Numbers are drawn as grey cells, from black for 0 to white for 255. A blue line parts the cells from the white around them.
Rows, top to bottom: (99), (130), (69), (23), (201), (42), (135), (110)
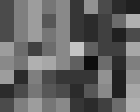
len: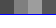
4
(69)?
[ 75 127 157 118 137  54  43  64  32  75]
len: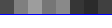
8
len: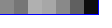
7
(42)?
[157  43 127  75  54  54  54 146  32 146]
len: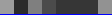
8
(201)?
[137 118 176 167 137  96  13 108  43 127]

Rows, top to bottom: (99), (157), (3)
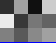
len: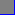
1
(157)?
[235  56 119  99]

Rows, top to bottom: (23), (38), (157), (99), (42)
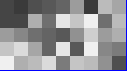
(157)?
[156 135 111 100  88 145 207 156 175]
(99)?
[197 219 166 100 230  88 240 135 123]
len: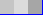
3
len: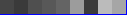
9
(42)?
[240 175 187 219 123 197 187 145  79]

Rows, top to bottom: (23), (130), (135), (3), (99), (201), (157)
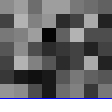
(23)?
[140 158 109 158 158 120 109  97]
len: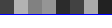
8
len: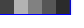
5

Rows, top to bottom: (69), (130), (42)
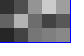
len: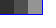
3
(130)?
[ 99 179 109  67  88]

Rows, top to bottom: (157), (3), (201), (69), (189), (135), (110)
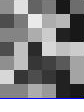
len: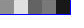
5
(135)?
[215  54  77  54  33 164]
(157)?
[143 224  99 121  24 109]

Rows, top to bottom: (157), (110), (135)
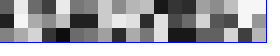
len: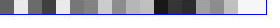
19
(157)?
[ 97 234 107  63 234 119 130 203 140 182 191  24  53  44 160 140 191 246
 246]
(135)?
[130 171 212  53  13 107 119 160  44 171 119 224  24  24  97  97 212  63
 182]

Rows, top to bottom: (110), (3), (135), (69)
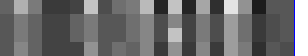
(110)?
[ 99 176 122  58  58  67 195  77 111 122 186  37 195  37 166  47 227 146
  28  87  87]

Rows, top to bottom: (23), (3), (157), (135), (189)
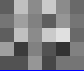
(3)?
[117 159 129  94 150 117]
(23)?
[ 94 192 139 202 139 105]
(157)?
[ 94 192 139 202 224 105]
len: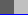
2

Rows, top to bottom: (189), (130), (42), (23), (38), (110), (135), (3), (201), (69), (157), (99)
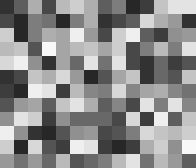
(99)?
[153 114 153 104 186  84 104 125 186 227 114 186 153  94]
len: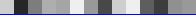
14
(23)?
[186 196  84 248 165 186 196 165 206  72 125 186 125 227]
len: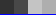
4
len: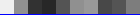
10

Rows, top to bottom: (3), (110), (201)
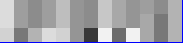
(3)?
[220 158 140 158 190 149 140 199 168 149 158 140 179]
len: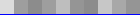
10
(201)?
[210 120 179 220 210 149  56 242 108 242 168 120 179]
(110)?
[220 158 140 158 190 149 140 199 168 149 168 120 179]

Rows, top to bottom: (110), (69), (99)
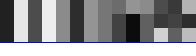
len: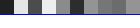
10
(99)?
[ 33 229  76 238 139  45 148 118  66  12  96 209  96 188]
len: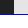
2
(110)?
[ 33 229  76 238 139  45 148 118 108 148 139  76  57 179]

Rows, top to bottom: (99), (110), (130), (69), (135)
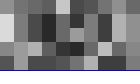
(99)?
[144 115 105  94 199  74  84 115 144 105]
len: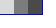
3
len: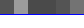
6

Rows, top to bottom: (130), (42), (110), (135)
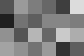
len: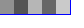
5
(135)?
[163 145 115 154  50  94]

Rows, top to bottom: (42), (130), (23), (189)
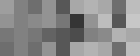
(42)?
[158 129 110 147  87 168 179 168 110 189]
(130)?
[147 129 138 147 119  53 147 189  87 199]
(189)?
[110 129 110 147  87 168 179 168 110 189]

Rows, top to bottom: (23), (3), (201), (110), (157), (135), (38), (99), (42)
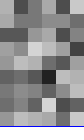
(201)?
[ 87  87 151 169  77 131]
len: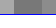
4
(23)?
[178  77 120 169  77 201]
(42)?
[151 189 178 169 110 201]
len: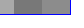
5

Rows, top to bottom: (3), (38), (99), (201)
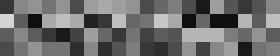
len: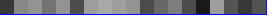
19
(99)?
[ 93 135  93  55  25  66 158 103  55 115  66  93  84 181 181 181 125 103
 147  93]
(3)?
[ 55 135 147 115 147  75 158 169 158 147  75 103 125  75  25 158  84  55
  84 135]

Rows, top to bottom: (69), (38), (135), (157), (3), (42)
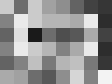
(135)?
[ 99 223  26 109  78  88 170  66]
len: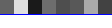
8
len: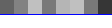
8
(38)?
[130 234 203 181 181 170 234  45]
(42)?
[170 161 109  88 142 214 130 243]

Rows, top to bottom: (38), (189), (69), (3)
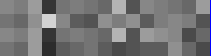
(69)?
[135 125 156  53 116 125 116 104 180  83 156 144 135  74 104]
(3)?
[116 104 156  44  92 104 116  92  74  83  92  92 144 104  74]
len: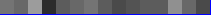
15
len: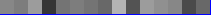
15
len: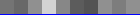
10

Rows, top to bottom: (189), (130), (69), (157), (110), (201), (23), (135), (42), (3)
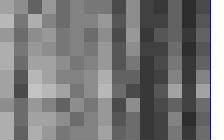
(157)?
[174 119 152 141 119 130 119 152  86 141  65  65 108  45  86]
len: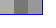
3
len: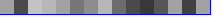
15
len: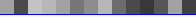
14
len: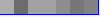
7

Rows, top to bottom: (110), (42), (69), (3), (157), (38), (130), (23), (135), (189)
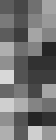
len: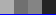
4
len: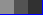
3

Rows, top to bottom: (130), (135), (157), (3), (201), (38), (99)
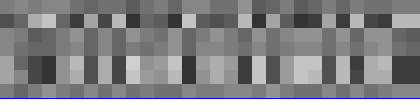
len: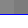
2
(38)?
[164 134  70  51 146 173  80 173  70 196 155 146 185  51 146 173 146  60
 196  80 155 196 185  80 185  70 173 173  60  60]
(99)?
[124 102 124 146 124 113 134 113 134 113 124 113 113 134 124 124 134 134
 124 146 124 113 113 134 113 134 113 124 134 134]

